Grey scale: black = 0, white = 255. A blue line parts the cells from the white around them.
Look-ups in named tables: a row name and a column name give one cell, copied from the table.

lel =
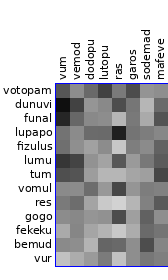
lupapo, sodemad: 125
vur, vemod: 172
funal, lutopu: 141
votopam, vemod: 141
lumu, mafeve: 91
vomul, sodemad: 125
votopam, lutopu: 65
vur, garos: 142
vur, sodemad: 119
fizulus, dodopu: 161
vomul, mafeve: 129
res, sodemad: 129
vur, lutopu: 123
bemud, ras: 105
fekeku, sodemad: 106
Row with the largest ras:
res

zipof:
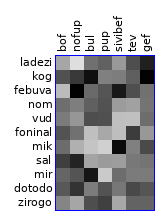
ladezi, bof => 166
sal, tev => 120
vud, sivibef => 191
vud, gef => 109
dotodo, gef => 85
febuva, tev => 79
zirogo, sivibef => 168
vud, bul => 78
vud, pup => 80
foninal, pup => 168
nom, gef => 116
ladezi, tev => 78
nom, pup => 82
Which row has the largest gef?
foninal

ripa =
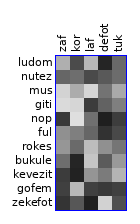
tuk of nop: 61
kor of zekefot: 87
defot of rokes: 144
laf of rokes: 189
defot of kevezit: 123
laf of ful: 102
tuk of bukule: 153
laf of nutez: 74
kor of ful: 127
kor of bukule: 37
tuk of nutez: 108
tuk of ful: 73
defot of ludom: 37
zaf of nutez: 102
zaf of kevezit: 60
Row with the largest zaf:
giti

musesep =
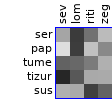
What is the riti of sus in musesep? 64
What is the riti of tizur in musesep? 169
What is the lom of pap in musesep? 61
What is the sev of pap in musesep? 222
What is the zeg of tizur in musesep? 170
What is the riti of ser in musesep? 113
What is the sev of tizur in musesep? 38
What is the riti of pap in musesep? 193
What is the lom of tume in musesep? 104
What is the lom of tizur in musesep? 88
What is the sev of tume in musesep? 98
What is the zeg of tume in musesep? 176
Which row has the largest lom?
sus

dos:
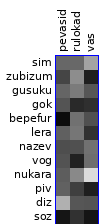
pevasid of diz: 176
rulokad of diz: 86
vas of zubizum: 31
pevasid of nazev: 78
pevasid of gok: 84
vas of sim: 163
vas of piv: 31
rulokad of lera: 118
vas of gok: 47
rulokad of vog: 33
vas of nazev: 113
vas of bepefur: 80
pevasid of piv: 97
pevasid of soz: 21
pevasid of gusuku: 101
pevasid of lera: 96
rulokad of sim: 104
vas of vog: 110
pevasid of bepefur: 12

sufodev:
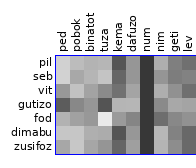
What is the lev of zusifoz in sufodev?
105
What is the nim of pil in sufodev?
174
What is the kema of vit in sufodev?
113
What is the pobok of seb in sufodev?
168
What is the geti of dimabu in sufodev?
130
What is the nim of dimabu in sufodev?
183
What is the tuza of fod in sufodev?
234
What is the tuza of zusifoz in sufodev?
149
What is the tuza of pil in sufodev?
182
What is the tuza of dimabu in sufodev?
172
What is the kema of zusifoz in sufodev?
101
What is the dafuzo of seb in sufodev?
150
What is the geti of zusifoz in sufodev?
141
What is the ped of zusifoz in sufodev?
167
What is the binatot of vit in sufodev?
163
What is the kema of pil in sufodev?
85
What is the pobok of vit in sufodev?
194
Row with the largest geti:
gutizo

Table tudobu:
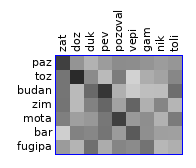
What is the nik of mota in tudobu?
178
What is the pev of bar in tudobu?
117
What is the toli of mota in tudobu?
123
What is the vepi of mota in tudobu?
153
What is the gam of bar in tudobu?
143
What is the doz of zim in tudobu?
186
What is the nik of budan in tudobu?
189
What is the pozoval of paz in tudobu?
140
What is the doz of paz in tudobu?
148
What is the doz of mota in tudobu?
159
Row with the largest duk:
paz

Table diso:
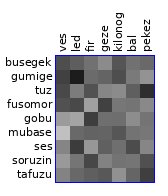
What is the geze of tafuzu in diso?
88
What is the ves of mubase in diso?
192
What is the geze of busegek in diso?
139
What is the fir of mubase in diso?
99
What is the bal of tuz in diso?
95
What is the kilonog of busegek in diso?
85
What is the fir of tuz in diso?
82
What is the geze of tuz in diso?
134
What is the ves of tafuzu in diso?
131
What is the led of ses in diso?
60
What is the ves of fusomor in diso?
81
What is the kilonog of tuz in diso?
139
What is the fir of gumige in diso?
107
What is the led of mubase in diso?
105
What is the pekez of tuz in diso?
46
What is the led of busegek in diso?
94
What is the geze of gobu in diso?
111
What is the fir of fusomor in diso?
160
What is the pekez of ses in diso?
134
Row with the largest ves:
mubase

